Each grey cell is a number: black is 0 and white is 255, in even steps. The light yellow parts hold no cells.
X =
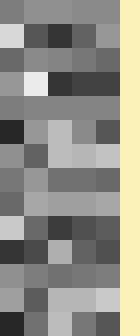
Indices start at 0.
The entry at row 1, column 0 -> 216
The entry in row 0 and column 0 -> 125
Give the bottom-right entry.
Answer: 86
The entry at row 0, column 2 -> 144
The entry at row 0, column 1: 144
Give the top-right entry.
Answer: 138
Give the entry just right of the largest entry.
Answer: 53
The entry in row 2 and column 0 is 105
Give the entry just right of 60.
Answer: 80
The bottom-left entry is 39
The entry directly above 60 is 159
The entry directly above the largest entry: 138

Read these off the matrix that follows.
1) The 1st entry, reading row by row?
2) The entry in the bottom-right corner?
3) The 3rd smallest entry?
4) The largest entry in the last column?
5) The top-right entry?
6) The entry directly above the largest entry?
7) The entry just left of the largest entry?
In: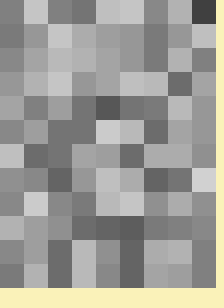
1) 128
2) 128
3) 93
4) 209
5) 64
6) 144
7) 116

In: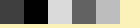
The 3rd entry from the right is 218
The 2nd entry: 1
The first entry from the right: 189

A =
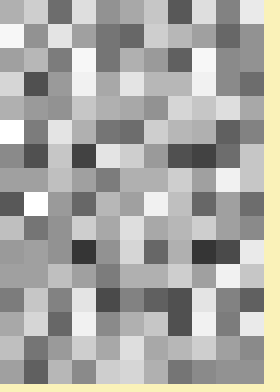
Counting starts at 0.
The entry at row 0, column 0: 176
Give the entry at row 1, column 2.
228
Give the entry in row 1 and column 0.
247
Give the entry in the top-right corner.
234
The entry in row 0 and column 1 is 206
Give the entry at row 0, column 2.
109
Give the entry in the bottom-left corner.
160
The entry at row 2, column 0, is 160
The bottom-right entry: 146
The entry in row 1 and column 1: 146
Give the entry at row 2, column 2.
124

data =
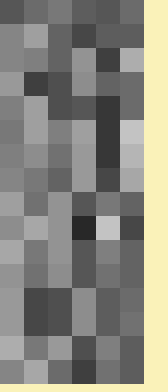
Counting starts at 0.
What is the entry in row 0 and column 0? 86
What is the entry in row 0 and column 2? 120
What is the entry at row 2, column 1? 127
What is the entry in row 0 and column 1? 107
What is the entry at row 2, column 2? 99
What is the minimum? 40
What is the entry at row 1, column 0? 133
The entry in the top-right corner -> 107
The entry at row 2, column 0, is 133
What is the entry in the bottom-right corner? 93
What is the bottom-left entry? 133
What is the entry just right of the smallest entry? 195
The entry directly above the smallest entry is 86
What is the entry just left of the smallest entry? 147
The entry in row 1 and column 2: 99

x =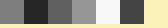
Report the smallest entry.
39
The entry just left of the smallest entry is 126

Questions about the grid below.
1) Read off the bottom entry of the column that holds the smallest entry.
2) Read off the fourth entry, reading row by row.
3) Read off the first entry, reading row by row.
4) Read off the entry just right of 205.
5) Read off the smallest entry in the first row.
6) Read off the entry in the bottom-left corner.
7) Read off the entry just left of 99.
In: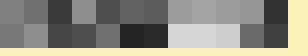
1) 36
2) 141
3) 128
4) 107
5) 50
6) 120
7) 79
